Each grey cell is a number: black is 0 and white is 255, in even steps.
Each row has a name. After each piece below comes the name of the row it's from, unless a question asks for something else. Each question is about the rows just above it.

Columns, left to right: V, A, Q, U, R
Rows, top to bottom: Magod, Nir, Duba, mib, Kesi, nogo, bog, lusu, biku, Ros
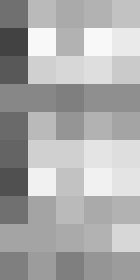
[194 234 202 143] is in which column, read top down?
R
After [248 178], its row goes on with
[248 234]
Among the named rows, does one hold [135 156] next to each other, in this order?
no
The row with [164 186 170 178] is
lusu
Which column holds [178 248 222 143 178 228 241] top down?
U

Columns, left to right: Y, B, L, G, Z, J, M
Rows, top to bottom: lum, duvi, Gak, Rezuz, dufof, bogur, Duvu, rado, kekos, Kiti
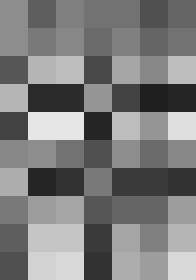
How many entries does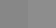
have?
2
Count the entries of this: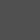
1
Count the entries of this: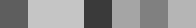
7
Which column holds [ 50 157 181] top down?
M

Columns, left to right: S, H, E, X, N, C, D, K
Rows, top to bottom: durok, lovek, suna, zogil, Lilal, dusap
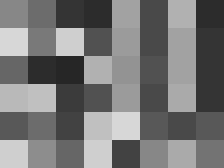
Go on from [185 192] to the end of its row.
[ 59  81 155  73 170  52]
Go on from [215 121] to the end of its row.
[207  81 155  73 162  52]
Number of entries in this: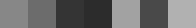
7
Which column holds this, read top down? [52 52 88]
K

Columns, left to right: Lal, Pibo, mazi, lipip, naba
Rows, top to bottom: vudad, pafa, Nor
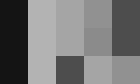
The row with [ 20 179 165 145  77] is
vudad
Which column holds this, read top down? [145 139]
lipip
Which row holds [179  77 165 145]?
Nor

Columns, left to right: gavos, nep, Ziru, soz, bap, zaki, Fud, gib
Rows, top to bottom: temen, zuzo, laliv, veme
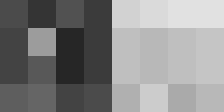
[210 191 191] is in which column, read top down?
bap
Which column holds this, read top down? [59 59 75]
soz
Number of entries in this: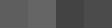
4

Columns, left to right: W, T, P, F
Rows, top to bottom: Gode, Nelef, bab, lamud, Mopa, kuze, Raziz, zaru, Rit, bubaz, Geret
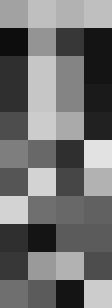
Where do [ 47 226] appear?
kuze
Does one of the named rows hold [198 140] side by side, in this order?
no
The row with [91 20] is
Geret
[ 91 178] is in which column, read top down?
P

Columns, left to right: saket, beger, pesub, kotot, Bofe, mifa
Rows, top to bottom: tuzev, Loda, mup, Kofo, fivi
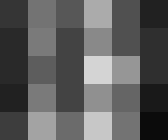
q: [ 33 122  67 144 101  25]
Kofo
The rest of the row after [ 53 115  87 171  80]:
[33]

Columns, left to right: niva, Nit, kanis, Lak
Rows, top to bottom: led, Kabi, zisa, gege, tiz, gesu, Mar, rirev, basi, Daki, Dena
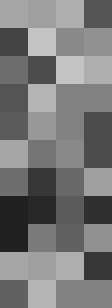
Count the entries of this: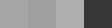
4
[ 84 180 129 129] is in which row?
gege
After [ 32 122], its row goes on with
[ 97 145]

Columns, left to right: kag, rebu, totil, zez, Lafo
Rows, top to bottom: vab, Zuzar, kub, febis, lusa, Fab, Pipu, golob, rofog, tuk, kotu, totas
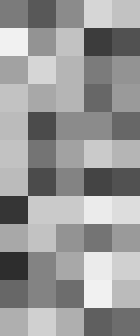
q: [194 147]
rofog
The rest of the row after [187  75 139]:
[139 103]

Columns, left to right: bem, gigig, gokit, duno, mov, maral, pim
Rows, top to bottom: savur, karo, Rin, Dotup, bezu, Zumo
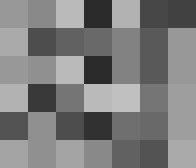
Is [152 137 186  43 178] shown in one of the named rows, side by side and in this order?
yes
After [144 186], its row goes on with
[ 43 130  89 152]
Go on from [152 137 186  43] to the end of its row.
[178  71  65]
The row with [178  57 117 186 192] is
Dotup
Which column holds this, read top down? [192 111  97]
mov

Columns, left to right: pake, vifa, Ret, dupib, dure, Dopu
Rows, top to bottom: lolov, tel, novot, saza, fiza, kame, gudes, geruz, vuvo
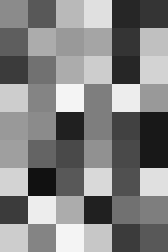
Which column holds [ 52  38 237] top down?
dure
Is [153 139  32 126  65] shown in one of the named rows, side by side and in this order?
yes
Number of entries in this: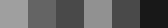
6

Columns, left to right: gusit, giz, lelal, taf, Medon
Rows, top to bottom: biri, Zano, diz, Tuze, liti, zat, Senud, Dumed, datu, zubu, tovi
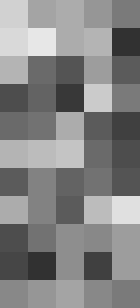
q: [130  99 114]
Senud
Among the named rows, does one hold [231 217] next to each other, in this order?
no

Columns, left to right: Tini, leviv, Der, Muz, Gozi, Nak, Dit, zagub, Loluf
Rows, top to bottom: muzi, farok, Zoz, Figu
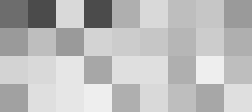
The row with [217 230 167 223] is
Zoz
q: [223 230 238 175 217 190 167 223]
Figu
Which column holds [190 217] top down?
leviv
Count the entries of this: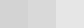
3
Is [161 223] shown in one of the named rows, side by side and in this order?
yes
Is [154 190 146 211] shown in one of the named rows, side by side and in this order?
no
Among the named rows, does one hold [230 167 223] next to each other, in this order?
yes

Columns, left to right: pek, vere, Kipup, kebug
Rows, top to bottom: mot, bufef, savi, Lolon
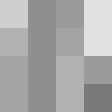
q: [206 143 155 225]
mot
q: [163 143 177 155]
savi
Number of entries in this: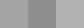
3
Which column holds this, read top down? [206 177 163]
pek
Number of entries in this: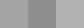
3

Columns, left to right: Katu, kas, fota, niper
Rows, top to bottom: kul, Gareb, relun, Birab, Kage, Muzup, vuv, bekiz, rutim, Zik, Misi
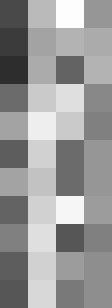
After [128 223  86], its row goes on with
[128]
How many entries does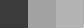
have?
3
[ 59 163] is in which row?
Gareb
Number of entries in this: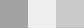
3
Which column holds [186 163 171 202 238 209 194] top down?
kas
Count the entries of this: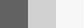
3

